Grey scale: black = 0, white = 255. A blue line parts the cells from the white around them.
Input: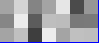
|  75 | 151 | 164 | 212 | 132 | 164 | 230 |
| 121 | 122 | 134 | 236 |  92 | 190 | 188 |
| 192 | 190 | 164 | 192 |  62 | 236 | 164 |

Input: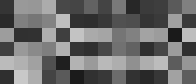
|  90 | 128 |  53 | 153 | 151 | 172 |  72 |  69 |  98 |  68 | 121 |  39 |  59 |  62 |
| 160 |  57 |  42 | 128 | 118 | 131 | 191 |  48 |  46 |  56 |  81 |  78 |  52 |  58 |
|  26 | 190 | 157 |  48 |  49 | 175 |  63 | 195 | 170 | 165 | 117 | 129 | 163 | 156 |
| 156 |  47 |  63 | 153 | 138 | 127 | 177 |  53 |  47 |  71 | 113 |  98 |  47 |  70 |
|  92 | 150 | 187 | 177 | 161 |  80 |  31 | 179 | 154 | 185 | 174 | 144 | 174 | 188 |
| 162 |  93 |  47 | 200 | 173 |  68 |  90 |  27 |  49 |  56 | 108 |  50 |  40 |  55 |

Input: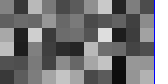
| 126 |  76 | 131 |  55 | 185 | 121 |  73 |  91 | 144 | 201 |  36 |
|  64 | 140 |  96 | 107 | 103 | 151 | 104 | 122 |  74 |  85 |  98 |
|  61 | 162 | 168 |  32 | 207 |  59 | 108 | 112 |  84 | 222 |  29 |
|  68 |  78 | 190 |  29 | 128 |  63 |  44 |  37 | 185 | 110 | 106 |
| 151 | 149 |  81 |  78 | 122 |  67 | 140 | 103 | 166 | 195 |  16 |
| 149 | 178 |  57 |  93 | 125 | 165 | 196 | 166 |  73 |  91 |  13 |

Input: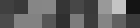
| 196 |  20 |  64 |  57 | 134 | 135 |  53 |  71 |  58 | 153 |
|  97 |  58 |  75 | 130 | 130 |  86 |  47 | 124 |  60 | 133 |

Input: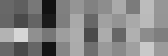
| 188 | 150 | 104 |  95 | 120 |  17 | 128 | 149 | 129 | 141 | 170 | 123 |
| 186 | 149 | 102 |  74 | 100 |  26 | 126 | 169 | 103 | 161 | 148 | 169 |
| 140 | 126 | 179 | 214 | 144 | 119 | 158 | 173 |  74 | 172 | 102 | 176 |
| 201 | 155 | 104 |  73 | 102 |  20 | 134 | 171 | 111 | 154 | 138 | 160 |

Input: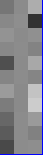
| 139 | 173 | 118 |
| 142 |  50 | 136 |
| 139 | 144 | 147 |
| 140 | 131 | 136 |
| 139 | 168 |  79 |
| 140 | 133 | 133 |
| 138 | 195 | 155 |
| 138 | 204 | 124 |
| 140 | 154 | 103 |
| 140 | 129 |  91 |
| 140 | 142 |  73 |

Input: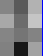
|  90 | 178 | 133 |
| 108 | 197 | 168 |
| 117 | 131 | 133 |
|  23 | 162 | 129 |

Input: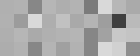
| 183 | 170 | 176 | 178 | 135 | 182 | 174 | 179 | 123 | 217 |
|  63 | 186 | 177 | 156 | 217 | 174 | 193 | 169 | 180 | 158 |
| 200 | 196 | 175 | 182 | 170 | 176 | 179 | 181 | 134 | 162 |
| 209 | 142 | 173 | 178 | 135 | 180 | 160 | 178 | 134 | 217 |

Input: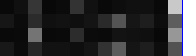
|   9 | 201 |   9 |  16 |  54 |   8 |  11 |  51 |  17 |   9 |  13 |  16 |  16 |
|  13 |  93 |  22 |  11 |  43 |  16 |  18 |  15 |  20 |  42 |  84 |  22 |  30 |
|   8 | 151 |   9 |  10 | 116 |   9 |  10 |  44 |  11 |  10 |  19 |  17 |  15 |
|  13 |  82 |  24 |  11 |  39 |  18 |  18 |  14 |  20 |  50 |  92 |  21 |  30 |
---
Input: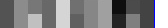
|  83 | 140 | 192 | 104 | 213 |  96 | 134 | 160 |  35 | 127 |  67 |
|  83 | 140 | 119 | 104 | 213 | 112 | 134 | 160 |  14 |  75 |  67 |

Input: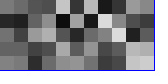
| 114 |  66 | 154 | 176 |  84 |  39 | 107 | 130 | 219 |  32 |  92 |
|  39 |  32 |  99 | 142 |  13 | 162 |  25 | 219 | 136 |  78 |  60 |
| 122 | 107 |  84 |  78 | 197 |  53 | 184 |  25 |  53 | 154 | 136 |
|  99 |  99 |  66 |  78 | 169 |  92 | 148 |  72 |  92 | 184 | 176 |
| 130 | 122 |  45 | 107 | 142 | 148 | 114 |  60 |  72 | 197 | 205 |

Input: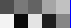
| 243 |   9 | 228 |  31 | 134 |
|  78 | 121 |  99 | 166 | 193 |

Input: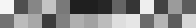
| 114 | 188 | 168 |  60 | 128 | 175 | 162 | 188 | 222 | 230 | 107 | 181 |  92 | 214 |
| 245 |  79 | 134 | 195 | 121 |  31 |  31 |  38 | 100 |  53 | 238 |  66 | 155 |  92 |

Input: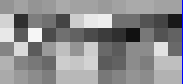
| 232 |  91 | 246 |  75 | 112 |  98 |  75 |  60 |  47 |  17 | 120 |  83 |  98 |
| 148 | 162 | 148 | 154 | 170 | 162 | 162 | 154 | 162 | 170 | 170 | 162 | 162 |
| 170 | 154 | 140 | 126 | 184 | 184 | 184 | 120 | 132 | 148 | 140 | 178 | 178 |
| 211 |  47 | 126 | 112 |  68 | 205 | 232 | 238 | 112 | 112 |  83 |  68 |  25 |
| 178 | 132 | 120 | 105 | 205 | 198 | 211 |  91 |  98 | 140 | 126 | 191 | 191 |
| 132 | 218 |  91 | 154 | 191 | 148 | 205 | 105 |  91 | 140 | 140 | 226 | 105 |

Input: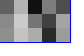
| 143 | 195 | 172 |  42 | 156 |
| 137 | 203 | 117 |  64 | 164 |
|  97 | 180 |  16 | 125 |  77 |

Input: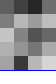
| 163 |  57 | 183 | 213 |
| 125 | 183 | 156 | 189 |
| 176 | 148 | 118 | 170 |
| 197 | 132 |  83 | 103 |
|  96 |  64 |  38 | 110 |

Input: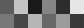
| 120 |  71 | 182 | 104 | 155 |  57 |
|  92 | 196 |  25 | 133 |  45 | 230 |
